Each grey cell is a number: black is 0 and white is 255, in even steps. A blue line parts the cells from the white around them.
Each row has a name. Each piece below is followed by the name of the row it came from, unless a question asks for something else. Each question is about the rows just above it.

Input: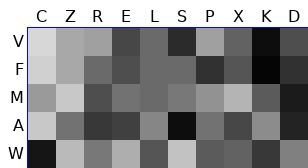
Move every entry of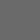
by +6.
[112]
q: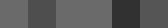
F
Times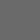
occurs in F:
3
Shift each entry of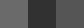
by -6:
[100  43  79]
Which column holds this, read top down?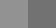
P
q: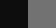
A

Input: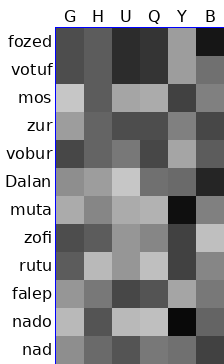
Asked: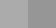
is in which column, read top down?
U
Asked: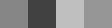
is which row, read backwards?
rutu
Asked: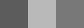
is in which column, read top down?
H

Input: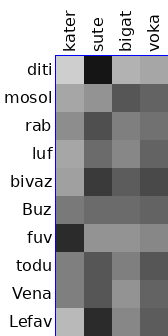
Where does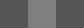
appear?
todu
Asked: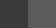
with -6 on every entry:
[52 86]
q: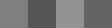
Vena
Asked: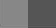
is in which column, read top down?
voka
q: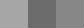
luf
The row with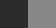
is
Lefav
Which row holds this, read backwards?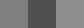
rab

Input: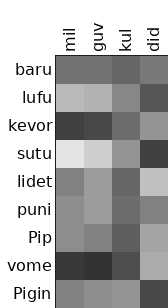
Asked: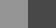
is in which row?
Pigin
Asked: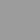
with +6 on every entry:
[162]
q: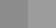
puni
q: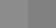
Pip

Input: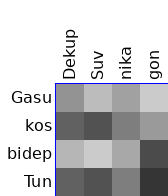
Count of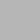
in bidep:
1
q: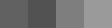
kos
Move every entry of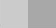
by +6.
[209 174]
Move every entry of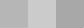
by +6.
[188 209 174]
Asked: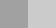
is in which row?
Gasu

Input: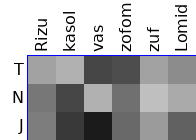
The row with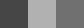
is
N
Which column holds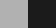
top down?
vas
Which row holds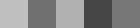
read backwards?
N
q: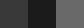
J
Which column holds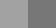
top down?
Rizu
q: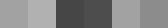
T
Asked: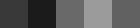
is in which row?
J

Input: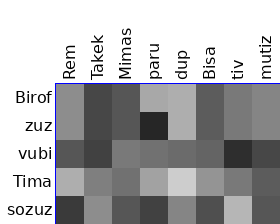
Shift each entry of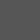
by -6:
[80]
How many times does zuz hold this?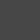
1
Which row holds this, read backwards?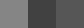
sozuz

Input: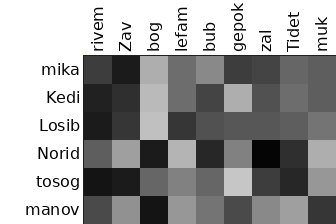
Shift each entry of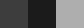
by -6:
[ 55  21 168]
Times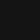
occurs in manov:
1

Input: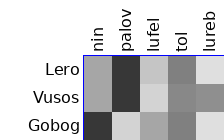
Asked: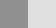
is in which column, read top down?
lureb
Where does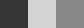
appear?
Vusos
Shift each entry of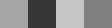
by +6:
[172  61 203 134]
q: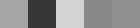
Vusos
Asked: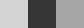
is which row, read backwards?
Vusos
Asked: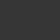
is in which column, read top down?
palov

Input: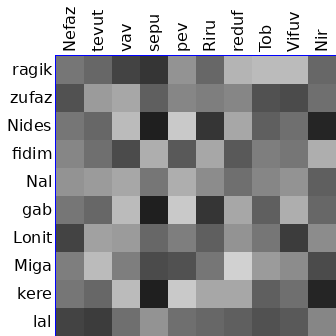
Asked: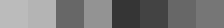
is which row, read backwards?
ragik
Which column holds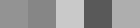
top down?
pev
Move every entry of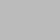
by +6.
[193 193]
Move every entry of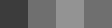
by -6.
[ 54 105 141 105]

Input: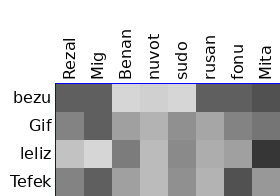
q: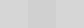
bezu
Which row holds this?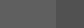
bezu
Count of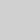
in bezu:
1
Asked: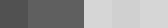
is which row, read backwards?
bezu
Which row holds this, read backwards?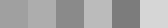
leliz

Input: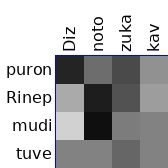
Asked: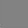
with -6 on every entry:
[124]
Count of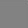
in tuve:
3

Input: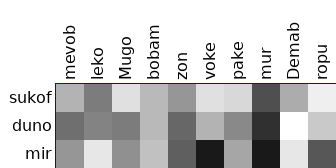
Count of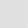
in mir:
0
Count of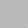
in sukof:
1

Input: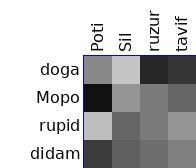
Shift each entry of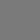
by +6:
[128]
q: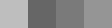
rupid
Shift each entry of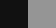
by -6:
[ 11 143]

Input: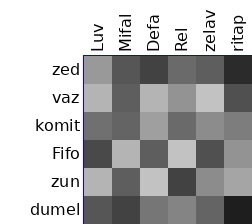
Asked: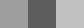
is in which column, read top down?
Defa
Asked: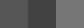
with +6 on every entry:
[ 92  72 124]
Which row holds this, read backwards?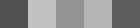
vaz
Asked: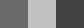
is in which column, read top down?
Rel
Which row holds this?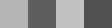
Fifo

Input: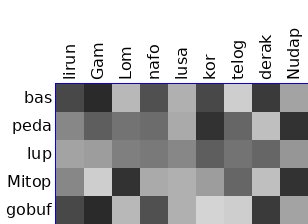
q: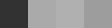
Mitop
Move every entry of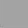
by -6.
[157]
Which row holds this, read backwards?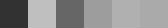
Mitop
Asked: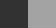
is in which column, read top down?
Nudap
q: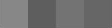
lup
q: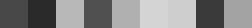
gobuf
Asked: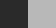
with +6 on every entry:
[ 48 190]

